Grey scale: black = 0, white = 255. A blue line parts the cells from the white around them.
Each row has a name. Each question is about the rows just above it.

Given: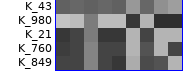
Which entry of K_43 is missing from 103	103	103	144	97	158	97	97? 152
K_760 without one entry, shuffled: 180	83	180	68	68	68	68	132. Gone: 61
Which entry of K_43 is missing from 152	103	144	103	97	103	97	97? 158
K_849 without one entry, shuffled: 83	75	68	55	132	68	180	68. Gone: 172
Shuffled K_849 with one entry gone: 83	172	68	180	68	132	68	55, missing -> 75

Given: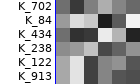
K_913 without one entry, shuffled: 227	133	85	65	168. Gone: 78
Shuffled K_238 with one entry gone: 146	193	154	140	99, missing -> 72
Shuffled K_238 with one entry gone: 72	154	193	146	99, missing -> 140
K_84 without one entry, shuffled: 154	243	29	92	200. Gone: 219

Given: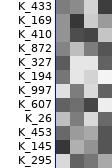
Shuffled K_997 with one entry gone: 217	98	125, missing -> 224
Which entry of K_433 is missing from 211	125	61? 139
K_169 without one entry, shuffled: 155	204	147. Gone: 55
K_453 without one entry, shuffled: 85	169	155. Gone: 105
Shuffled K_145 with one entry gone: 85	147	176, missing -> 55
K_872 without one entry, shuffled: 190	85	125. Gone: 132

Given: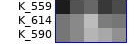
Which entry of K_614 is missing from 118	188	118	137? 124
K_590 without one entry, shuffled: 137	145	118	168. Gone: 181
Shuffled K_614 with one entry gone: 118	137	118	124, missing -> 188
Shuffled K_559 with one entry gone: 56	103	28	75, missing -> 83
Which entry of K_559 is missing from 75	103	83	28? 56
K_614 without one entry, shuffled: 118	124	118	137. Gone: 188
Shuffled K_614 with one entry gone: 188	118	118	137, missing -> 124

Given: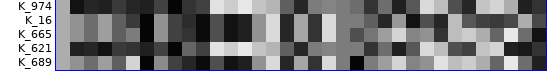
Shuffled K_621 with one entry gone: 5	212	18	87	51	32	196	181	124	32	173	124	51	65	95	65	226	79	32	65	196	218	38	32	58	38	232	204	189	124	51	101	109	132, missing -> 24
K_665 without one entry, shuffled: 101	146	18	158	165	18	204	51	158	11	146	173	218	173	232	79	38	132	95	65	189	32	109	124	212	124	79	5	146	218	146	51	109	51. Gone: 117
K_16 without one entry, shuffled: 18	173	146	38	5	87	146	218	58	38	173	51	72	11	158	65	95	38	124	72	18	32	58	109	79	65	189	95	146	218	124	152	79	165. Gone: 44

